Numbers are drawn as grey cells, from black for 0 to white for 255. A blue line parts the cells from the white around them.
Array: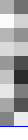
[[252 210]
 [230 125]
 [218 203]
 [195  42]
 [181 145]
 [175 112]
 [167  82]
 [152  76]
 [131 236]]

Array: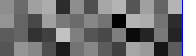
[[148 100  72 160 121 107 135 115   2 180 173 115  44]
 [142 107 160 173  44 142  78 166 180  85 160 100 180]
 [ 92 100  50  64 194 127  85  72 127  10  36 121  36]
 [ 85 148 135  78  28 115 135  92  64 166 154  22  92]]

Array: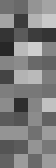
[[164  60 179 201]
 [148 148 113 156]
 [140  46 133 193]
 [133 140 105  98]
 [126 120 120 113]
 [113 105 148 164]
 [ 98 156 105 156]
 [ 91  84 140  98]
 [ 84  91 148 120]
 [ 68 179 186 126]
 [ 52  91  60  52]
 [ 39 186 207 133]]

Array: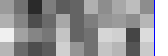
[[240 162 133 119 196 100 113 214 208  69 220]
 [182 106  77  92 208 149 113 196 182  84 202]
 [176 133  77 106 168 100 126 149 155 141 182]
 [155 113  42 126  92 100 176 141 168 189 141]]

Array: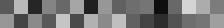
[[151  68 138  89 197  74 178 138 191  97  68  45  82 110 117 159]
 [ 89 185  38 132 104 166  32 151  97 110 117  14 104 212 172 124]]

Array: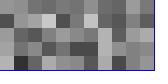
[[179  50 101 171 143 137  87 171  74 129 149]
 [163 115 137  87 115  74  74 179 143 129 137]
 [155 101  87 129 155 137 121 179  94 155 171]
 [149 143 115 108 121 115 143 108 101 155 121]
 [ 80 149 163 200  80 121 194 101  87 129  94]]

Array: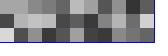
[[216  79 144  58  85 160  66  58 137 116 101]
 [166 166 137 123 101 187 160  85 144  52  93]
 [ 72 180 194 187  72  93  58 131 180 109 209]]

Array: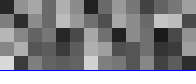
[[216  59 127  99  93  99 210 127 119  85 134  66  93  45]
 [182 134  99 119  39  73 167 112  33 140 112  26  73 146]
 [134 175  85  93  59  93 175 159  79  85 112  51  59 159]
 [127  45 140 106 188 153 112  79 167 140 106 196 188  73]
 [ 39 146 167 106 175 140  33 106 153 119  66  99 119 159]]
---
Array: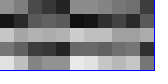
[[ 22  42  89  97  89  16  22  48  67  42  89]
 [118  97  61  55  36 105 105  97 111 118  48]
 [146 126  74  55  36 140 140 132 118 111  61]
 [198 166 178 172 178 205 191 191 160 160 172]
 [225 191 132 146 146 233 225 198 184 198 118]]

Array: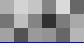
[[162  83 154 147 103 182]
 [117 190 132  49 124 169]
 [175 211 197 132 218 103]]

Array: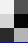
[[213   7]
 [242  82]
 [ 42 180]]

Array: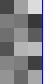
[[148 105 168]
 [125 118  56]
 [133 125  63]
 [111 148  91]
 [ 70 161 220]
 [ 83 180 188]]

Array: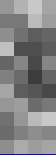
[[192  78  78  93]
 [165  93  86  72]
 [128 107  60 101]
 [142 113  93 101]
 [120 120 186 157]
 [107 128 142 134]
 [101 134  72 134]
 [113 150 186 200]
 [150 157 107 120]
 [142 171 157 165]
 [150 178 200 165]]

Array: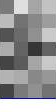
[[ 68  91 165 201]
 [171  99  53  99]
 [ 83 107 144 201]
 [187 114 136 157]
 [ 68 122 144 114]
 [179 171 136 151]
 [122 223 165 194]]

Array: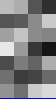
[[112  60  68 105]
 [ 84  91 139 202]
 [146 112 202 217]
 [ 76 124  99 173]
 [232 154  54  21]
 [188 173  84  47]
 [160 196 139 132]]
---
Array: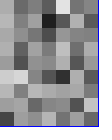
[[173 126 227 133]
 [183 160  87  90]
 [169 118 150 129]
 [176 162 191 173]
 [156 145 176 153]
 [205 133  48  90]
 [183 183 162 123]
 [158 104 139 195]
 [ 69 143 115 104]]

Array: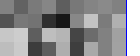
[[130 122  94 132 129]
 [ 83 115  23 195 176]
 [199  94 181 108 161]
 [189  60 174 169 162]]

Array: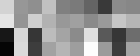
[[211 143 128 100 139]
 [228 207 152 138 198]
 [ 23  54 164 224  54]
 [  5  61 181 253  60]]

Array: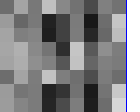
[[109 120 136  74 114]
 [155 121  65  24 197]
 [164 132  65  39 189]
 [166 137  46  89 125]
 [163 143  86 102 123]
 [109 124 126  77 109]
 [155 123  52  26 200]
 [156 123  75  30 215]]

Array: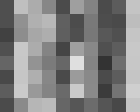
[[ 79 172  75 131  92]
 [ 79 176  96 121  74]
 [ 65 167  95 120  80]
 [ 80 172  69 136  93]
 [101 147 103 132 110]
 [ 73 175  74 137  93]
 [ 93 153 106 138 116]
 [ 75 182 102 108  72]]

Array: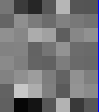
[[118  38 182  84]
 [101 123 129 114]
 [144 172  94 145]
 [130  99 147 106]
 [138 100 125 104]
 [130 157  99 127]
 [ 98 173  90 139]
 [ 96  20 179  87]]
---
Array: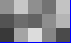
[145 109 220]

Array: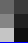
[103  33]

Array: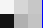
[245 177]

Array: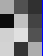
[172 193  82]

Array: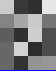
[203 167 206  76]

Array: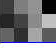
[ 61  67 165]
